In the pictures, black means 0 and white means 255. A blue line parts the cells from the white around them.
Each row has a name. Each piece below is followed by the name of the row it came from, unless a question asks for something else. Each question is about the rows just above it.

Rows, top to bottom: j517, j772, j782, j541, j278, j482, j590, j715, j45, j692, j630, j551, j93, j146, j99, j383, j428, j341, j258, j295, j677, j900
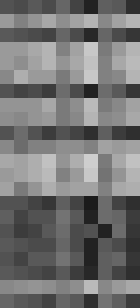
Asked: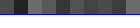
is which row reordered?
j590
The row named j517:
[ 82  75  89  75 102  67  34  95  89  47]
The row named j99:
[ 82  82  67  54  95  67  27 108  67  47]
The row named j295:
[89 82 75 67 89 60 40 95 67 47]
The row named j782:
[ 89  82  75  67 102  75  40 102  75  54]

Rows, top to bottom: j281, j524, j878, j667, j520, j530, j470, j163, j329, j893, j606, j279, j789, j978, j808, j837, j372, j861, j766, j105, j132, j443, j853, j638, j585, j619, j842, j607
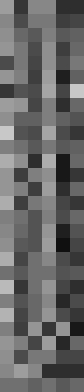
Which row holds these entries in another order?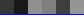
j789
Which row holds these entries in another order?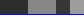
j281
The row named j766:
[173  69 112 135  75  54]
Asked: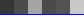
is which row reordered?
j893
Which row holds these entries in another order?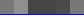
j619
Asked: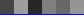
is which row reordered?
j585
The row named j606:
[127 112  89 120  89  97]

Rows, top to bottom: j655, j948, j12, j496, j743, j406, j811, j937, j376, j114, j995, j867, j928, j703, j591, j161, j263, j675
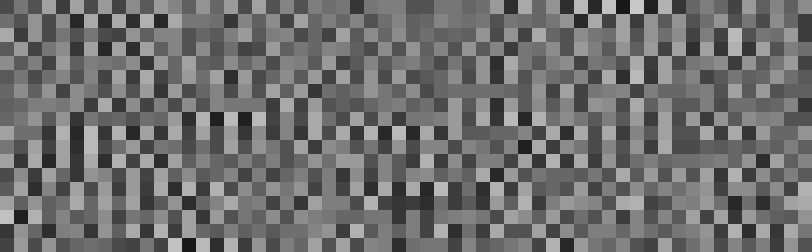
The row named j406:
[ 90 118  75 111 132  82 132  67 161  60 169  67 103 154 111 161  46 154
  75 103 140  90 154  67 161  75 147  75 154  75  90 103 140  75 147  54
 154  82 132 111  96 132  67 169  46 185  54 161 111 132  67  90 118  96
 103 147 111  90]
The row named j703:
[ 90 161  46 132  67 161  75 154  60 154  60 169  46 177  60 177  75 140
  96 147 118 147  67 126  67 161  46 169  46 169  40 185  60 111  46 177
  60 161  90 103  82 154  67 126  82 140 103 132 111 132 147  67 140 140
  90 140  67 177]
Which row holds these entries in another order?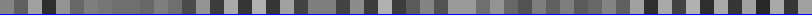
j867
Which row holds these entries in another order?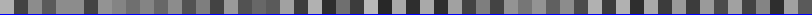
j703
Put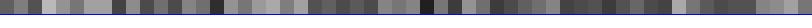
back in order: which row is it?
j995
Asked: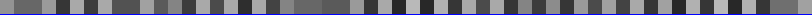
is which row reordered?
j114
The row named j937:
[ 96 103 126 126 118 140  60 169  54 140  67 126  75 140  82 132 118 118
 118  60 169  67 154  82  96  82 103 118 126  96 111  75 154  90 147  46
 154  90 140  90 132  67 147 140  75 169  96 140  90  90 126  75 111 111
  96 103 132  54]

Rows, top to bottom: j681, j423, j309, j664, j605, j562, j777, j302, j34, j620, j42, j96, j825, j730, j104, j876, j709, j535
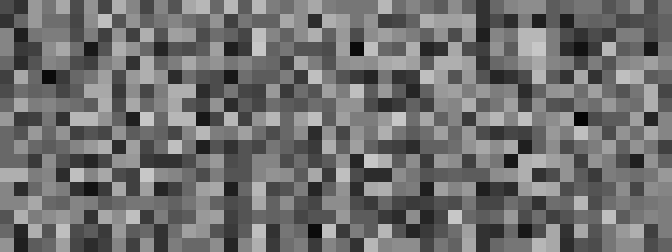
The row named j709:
[104  37 175  84 191  76  92  58 153  92 104  50 110 160 147  84  58  92
 191  50 118 104  11 191  58 125  92 183  84  37  58  84 110 160  50  44
 104  24  76 168  50 168  84 118 153 175  64 125]
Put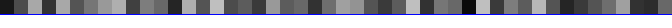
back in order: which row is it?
j709
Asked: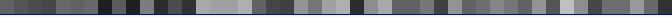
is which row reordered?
j423
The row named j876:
[ 84 175 125 141 153 133  50 168 141 191  58 125  84  92 153 160  64  84
 104  98 104  70  84  84 153  92  92  58  44 141  37  70 199 104  92 104
 153  76 110  64  84 110 104 191  92 118 133 125]
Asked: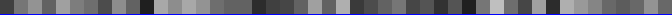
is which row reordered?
j42

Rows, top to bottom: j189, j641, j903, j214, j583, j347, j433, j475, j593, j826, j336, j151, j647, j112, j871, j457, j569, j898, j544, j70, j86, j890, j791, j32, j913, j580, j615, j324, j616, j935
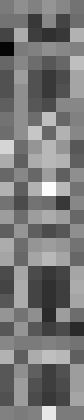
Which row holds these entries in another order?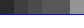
j32
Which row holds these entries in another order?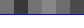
j871
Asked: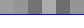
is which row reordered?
j898
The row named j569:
[ 95 149  95  75  87 143]
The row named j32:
[ 87 149  87  62  75  42]

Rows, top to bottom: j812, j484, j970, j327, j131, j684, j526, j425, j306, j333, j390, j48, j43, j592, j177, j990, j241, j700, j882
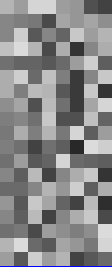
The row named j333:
[120 173 126 180 120 213  94 157]
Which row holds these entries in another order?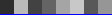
j177
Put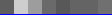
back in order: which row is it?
j131

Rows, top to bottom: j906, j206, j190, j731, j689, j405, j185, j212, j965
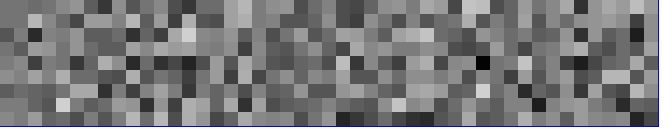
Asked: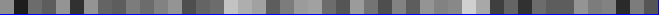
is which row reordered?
j190
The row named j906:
[116 116 108 116 136 148  93  55 142  85 116 136  78  55 108 108 161 182
 124 142 148  78 108 130  78  71 100 142 148 124 168 155  71 195 189  78
 100 155 116 136 168  49 148 168 155 189 155]
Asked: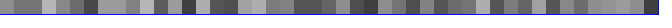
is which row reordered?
j206
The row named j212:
[124 124 100  85 208 124  93 108 155 148  49 148  63 174 161 100 168  49
 161  78  93 100 108 130 108  93  85 142 195 136 148  78 108 148 116  93
 130 130  29 130 148 155 124 108  42 100  93]
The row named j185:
[ 93 108 100  93 116 168 168  49 124  63 130 161 124  55 124 100 130  78
 130  93 100 148  85  85 148 161 130 100  85 161 168 155  93 100 208 108
 130  42 100  85 142  55 161  85  71 182 142]

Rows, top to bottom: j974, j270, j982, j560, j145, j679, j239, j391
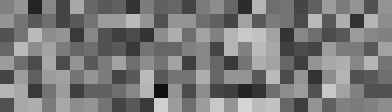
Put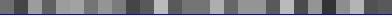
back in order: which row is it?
j679
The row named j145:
[156 110  75 168  75 148  89 123 162 110 141 116 162  63 135 102  57 116
 174 162 102  63 148 168 174 135 180 116]
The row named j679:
[ 69 156  96 156 162 116 148 123  69  89 186  89 116 116 174 102 148 148
  89 186  75 148  51 141 180  81  89 110]
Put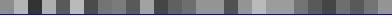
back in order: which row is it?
j270

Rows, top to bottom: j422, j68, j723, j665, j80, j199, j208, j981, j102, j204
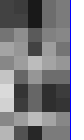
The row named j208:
[218  52 102  46  60]
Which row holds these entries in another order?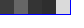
j208

